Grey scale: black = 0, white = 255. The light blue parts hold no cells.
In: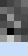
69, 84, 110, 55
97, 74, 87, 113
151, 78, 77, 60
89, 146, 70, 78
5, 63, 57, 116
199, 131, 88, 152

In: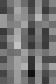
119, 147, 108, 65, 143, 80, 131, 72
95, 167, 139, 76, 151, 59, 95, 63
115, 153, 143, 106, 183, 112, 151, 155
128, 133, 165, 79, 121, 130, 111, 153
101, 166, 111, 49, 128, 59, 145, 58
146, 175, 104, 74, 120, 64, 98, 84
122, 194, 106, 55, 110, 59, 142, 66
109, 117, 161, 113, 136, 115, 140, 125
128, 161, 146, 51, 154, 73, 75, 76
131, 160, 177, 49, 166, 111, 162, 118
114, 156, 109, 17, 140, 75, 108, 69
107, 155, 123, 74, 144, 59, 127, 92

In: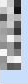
197, 49, 240
215, 20, 190
195, 181, 80
206, 85, 173
148, 52, 159
244, 188, 169
156, 72, 140
158, 122, 246
230, 244, 146
88, 96, 156

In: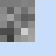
123, 124, 131, 127, 122
95, 144, 114, 142, 136
162, 121, 94, 102, 143
95, 144, 114, 141, 136
74, 116, 206, 158, 76
60, 143, 153, 163, 115

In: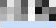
229, 175, 82, 231, 103, 42, 233, 111
190, 169, 99, 243, 12, 128, 101, 166
211, 164, 147, 253, 163, 168, 25, 182

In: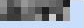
83, 111, 151, 131, 115, 118, 105, 92, 29, 146
65, 51, 123, 103, 75, 29, 81, 86, 159, 132
59, 60, 99, 102, 140, 49, 204, 51, 155, 80
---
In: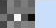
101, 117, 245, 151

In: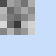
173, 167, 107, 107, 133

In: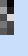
5, 164

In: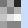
39, 131, 197

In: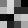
2, 41, 6, 195

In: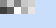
209, 177

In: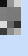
211, 122, 125
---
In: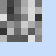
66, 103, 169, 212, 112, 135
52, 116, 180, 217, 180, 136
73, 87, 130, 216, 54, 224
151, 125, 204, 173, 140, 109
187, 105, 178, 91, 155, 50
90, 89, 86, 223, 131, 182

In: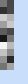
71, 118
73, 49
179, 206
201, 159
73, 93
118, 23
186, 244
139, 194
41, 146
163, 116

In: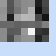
85, 125, 139, 142, 30, 72, 153
82, 116, 140, 176, 15, 63, 146
30, 167, 184, 181, 71, 20, 151
106, 97, 103, 106, 100, 128, 104
89, 92, 152, 243, 54, 46, 139
75, 129, 145, 147, 35, 74, 139

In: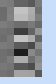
122, 99, 99, 89, 122, 126
128, 195, 195, 173, 112, 108
131, 187, 187, 168, 127, 109
119, 110, 110, 122, 105, 125
110, 61, 61, 100, 148, 113
121, 195, 195, 172, 101, 109
119, 92, 92, 74, 141, 123
106, 27, 27, 137, 116, 111
124, 172, 172, 111, 137, 112
116, 88, 88, 77, 146, 120
110, 163, 163, 161, 89, 115

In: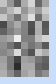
149, 93, 172, 213, 105, 163, 195
183, 211, 150, 185, 157, 204, 151
158, 114, 171, 222, 109, 183, 198
140, 171, 132, 82, 179, 86, 74
128, 151, 130, 77, 174, 92, 99
168, 236, 128, 126, 189, 211, 153
116, 84, 149, 117, 137, 89, 142
149, 217, 120, 83, 198, 173, 135
120, 65, 161, 152, 117, 98, 159
119, 44, 168, 169, 103, 92, 166
140, 100, 162, 178, 120, 142, 174

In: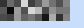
106, 74, 215, 63, 94, 154, 114, 81, 132, 51
9, 156, 81, 215, 185, 73, 145, 117, 119, 89
64, 152, 101, 118, 89, 22, 171, 50, 131, 74

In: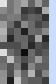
118, 141, 165, 98, 155, 98, 227
116, 142, 57, 70, 52, 170, 138
123, 120, 78, 99, 91, 50, 111
107, 57, 138, 107, 70, 89, 156
78, 101, 31, 108, 102, 136, 178
40, 102, 101, 60, 164, 39, 163
80, 77, 105, 41, 80, 68, 80
109, 86, 13, 108, 72, 89, 220
193, 109, 77, 103, 153, 99, 106
84, 122, 48, 134, 94, 94, 115
79, 158, 100, 179, 76, 132, 143
30, 195, 108, 91, 92, 61, 146
